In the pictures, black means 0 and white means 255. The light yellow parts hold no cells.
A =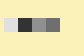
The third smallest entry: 144
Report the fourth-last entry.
224
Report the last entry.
111

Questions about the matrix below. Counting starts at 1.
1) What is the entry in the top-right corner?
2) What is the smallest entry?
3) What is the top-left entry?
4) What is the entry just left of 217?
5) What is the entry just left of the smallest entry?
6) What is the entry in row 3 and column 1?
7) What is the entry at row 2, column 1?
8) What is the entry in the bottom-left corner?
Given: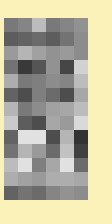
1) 146
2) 51
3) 121
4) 154
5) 181
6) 154
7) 93
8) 99
